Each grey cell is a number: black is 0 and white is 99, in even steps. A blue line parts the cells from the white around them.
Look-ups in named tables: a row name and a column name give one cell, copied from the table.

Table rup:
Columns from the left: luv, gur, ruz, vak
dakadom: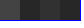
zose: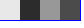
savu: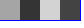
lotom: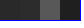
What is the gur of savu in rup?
20
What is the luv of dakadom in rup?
26
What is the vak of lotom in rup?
12
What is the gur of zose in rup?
17
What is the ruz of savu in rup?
82
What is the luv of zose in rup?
90
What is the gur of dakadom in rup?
15
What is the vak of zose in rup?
29
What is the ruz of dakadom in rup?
19
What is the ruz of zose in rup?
59
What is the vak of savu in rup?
26

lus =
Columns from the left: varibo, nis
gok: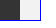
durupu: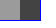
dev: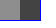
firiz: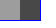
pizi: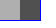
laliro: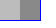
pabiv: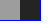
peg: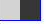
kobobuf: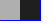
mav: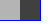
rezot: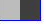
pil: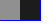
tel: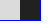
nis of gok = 94
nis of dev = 26
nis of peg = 21
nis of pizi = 31
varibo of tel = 85
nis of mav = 25
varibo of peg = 82
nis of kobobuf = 12
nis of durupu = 26
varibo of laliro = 73
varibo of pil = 56
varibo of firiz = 61
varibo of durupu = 60
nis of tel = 13

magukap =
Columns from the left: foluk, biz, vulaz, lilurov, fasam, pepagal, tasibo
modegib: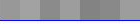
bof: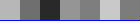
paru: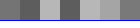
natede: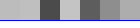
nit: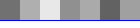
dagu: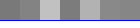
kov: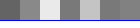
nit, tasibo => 62
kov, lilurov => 47
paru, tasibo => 47
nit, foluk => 44
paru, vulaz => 71
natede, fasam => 36
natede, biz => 74
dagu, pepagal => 53
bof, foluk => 71
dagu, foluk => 47
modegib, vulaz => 54
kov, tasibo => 50
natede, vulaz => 29
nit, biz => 68
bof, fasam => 49
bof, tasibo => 48
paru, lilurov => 36
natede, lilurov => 76
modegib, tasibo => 61
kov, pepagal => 47

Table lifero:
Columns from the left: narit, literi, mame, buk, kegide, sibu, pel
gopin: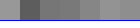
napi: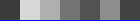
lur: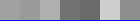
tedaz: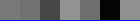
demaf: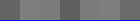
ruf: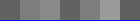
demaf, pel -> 41
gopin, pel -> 55
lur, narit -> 63
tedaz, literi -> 44
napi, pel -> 26
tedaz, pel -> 56
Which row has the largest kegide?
gopin

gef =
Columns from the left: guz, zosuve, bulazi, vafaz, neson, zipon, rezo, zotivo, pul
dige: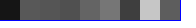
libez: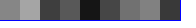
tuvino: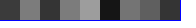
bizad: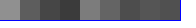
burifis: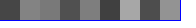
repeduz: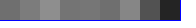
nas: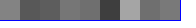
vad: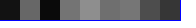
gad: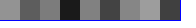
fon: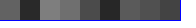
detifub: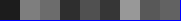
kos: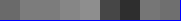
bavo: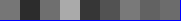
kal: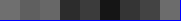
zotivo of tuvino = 37
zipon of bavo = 32
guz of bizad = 56
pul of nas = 47
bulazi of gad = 48
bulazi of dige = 33
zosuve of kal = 37

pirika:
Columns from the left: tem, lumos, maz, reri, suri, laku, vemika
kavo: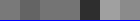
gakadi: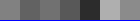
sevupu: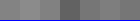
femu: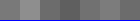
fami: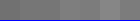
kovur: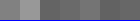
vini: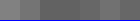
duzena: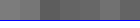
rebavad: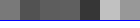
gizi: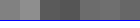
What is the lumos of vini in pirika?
45
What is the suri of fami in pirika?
48
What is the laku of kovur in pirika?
38
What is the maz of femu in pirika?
42
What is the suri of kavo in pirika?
18
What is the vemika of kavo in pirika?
54
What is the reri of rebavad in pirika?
37
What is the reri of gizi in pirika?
33
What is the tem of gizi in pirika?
50
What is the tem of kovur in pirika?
50
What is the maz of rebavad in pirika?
36
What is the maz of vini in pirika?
38
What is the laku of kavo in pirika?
62
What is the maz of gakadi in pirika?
44
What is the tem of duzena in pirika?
48
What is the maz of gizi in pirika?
35
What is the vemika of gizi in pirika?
40
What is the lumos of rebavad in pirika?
32

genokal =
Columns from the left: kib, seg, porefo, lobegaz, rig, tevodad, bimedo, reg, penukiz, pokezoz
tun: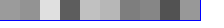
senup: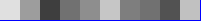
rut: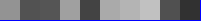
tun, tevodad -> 71
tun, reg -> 52
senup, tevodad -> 77
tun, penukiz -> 32
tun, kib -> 60
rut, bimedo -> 70

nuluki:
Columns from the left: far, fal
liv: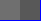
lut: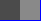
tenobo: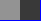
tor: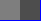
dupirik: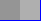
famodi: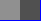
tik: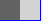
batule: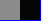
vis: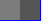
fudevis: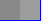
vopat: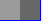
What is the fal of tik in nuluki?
82
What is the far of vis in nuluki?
48
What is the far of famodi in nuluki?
56
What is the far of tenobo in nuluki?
57
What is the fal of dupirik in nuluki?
68
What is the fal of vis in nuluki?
33
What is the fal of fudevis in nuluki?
61
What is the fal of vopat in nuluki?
40
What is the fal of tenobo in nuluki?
22
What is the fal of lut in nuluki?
53
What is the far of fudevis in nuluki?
53
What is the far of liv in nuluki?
43
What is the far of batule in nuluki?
54
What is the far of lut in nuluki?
29
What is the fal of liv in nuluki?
34

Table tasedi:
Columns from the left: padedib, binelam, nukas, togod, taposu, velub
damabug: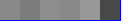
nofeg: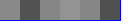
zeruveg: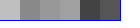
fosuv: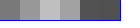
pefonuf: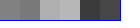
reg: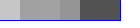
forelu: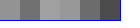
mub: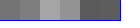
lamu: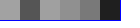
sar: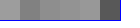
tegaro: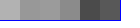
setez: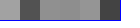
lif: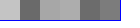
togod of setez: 55
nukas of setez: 56
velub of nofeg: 31
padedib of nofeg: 53
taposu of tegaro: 29
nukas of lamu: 62
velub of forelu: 29
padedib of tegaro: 69
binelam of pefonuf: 47
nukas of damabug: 55
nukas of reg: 63
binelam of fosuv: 59
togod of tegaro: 54
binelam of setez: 32
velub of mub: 36
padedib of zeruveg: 74
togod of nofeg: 57
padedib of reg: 77
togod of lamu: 56
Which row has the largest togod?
pefonuf

